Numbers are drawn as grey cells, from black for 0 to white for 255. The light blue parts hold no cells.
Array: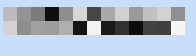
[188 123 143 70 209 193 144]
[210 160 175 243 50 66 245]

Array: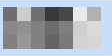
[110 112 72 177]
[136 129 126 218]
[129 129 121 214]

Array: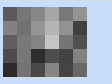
[90 136 120]
[129 149 146]
[96 132 117]
[76 45 66]
[43 73 68]

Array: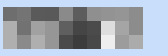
[110 90 138 143 149]
[175 161 95 75 165]
[175 175 74 72 156]

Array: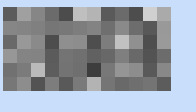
[92 134 76 180 107 208]
[134 128 120 131 138 88]
[105 138 143 78 193 78]
[151 131 116 97 127 83]
[113 186 115 61 149 89]
[119 83 89 179 105 116]

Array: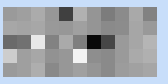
[154 171 64 149 139 130]
[167 167 151 149 140 153]
[106 232 170 9 154 181]
[205 167 151 142 154 176]
[154 174 151 149 156 166]

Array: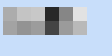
[172 200 134]
[163 156 155]

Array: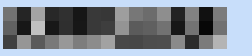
[115 163 48 57 158 108 35 17]
[97 193 47 57 148 96 23 7]
[64 90 152 140 72 77 138 123]

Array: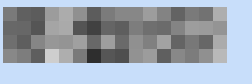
[122 92 172 92 135 157 99 114]
[104 85 170 65 94 111 132 155]
[111 134 148 104 106 128 100 103]
[136 94 174 46 79 156 136 144]
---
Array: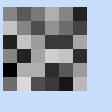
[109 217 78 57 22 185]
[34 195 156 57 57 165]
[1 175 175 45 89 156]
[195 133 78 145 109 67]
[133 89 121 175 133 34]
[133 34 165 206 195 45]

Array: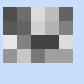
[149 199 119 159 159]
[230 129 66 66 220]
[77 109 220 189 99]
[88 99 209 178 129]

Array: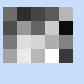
[164 234 183 255 57]
[121 222 212 174 130]
[78 152 100 203 12]
[109 45 69 90 183]

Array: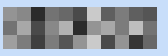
[115 168 74 136 178 43 148 168 124 190 115]
[148 136 43 115 104 74 202 95 124 95 85]
[159 124 63 124 85 148 202 74 148 53 104]

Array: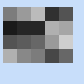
[124 154 187 48 83]
[176 136 124 71 103]
[83 92 103 154 206]
[26 38 38 176 166]

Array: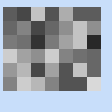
[131 205 183 131 83 83 217]
[152 183 71 162 83 195 103]
[205 162 143 205 131 112 103]
[103 131 71 103 143 195 143]
[122 112 51 122 162 195 40]
[92 71 195 83 173 92 92]

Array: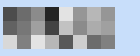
[216 128 227 183 88 206 108 128]
[98 119 160 67 194 139 172 160]
[76 108 139 36 227 150 183 150]

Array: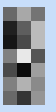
[128 232 85]
[128 178 138]
[105 168 116]
[32 94 187]
[22 74 187]
[105 52 149]
[74 11 158]

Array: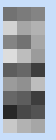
[221 189 155]
[200 178 166]
[211 166 178]
[155 144 189]
[114 123 132]
[132 114 166]
[93 103 61]
[103 93 61]
[39 72 83]
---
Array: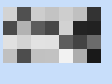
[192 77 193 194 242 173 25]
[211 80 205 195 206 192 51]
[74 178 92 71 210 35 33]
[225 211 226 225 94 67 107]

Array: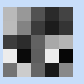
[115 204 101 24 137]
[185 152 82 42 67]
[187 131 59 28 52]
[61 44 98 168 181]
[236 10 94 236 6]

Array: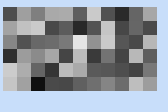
[197 161 15 74 72 96 111 133 108 190 157]
[78 159 127 169 171 94 202 81 42 101 167]
[163 193 202 73 92 40 83 197 71 102 74]
[134 82 104 108 121 228 146 202 86 73 183]
[47 156 139 167 69 188 58 115 68 184 94]
[204 173 101 53 188 170 90 87 78 67 120]

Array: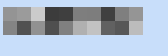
[132 81 145 79 128 176 194 97 87 188]
[148 155 203 60 63 126 125 64 127 149]

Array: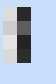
[217 45]
[220 41]
[205 93]
[228 36]

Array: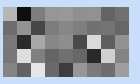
[131 98 229 106 61 151 122 109 158]
[182 14 125 150 152 143 145 100 112]
[109 146 71 124 135 126 113 116 103]
[121 42 168 135 142 73 218 94 146]
[119 221 127 101 112 103 41 208 131]
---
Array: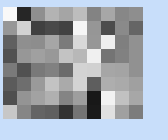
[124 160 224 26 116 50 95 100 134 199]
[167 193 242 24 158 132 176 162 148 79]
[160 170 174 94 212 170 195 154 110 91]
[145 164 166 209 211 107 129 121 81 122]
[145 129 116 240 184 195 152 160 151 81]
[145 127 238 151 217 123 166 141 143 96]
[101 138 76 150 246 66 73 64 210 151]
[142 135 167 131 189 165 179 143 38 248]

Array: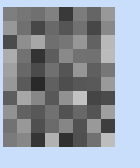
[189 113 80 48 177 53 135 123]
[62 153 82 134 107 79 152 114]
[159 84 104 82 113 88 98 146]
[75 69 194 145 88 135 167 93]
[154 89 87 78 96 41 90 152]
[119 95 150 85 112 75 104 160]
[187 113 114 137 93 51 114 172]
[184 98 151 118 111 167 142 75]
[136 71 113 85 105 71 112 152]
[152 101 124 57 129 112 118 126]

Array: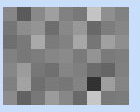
[123 121 197 105 135 155 120 98 139]
[132 158 50 131 119 122 111 162 128]
[128 101 108 127 133 112 119 155 135]
[126 122 147 122 138 134 125 120 129]
[142 160 118 167 130 123 169 121 111]
[134 125 105 152 136 110 148 141 118]
[129 143 196 120 129 159 137 91 134]

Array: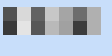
[176 60 161 185 87 228 57]
[176 109 165 199 98 217 81]

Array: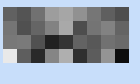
[13 148 92 47 175 133 41 94 233]
[106 113 88 99 52 33 81 122 120]
[100 130 116 77 169 130 101 80 117]
[78 95 118 145 166 157 113 84 97]

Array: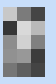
[68 95 118]
[60 152 145]
[128 209 141]
[185 217 54]
[69 123 200]

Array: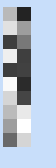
[213 105]
[255 158]
[233 187]
[69 213]
[43 249]
[65 61]
[63 239]
[120 62]
[157 225]
[35 185]
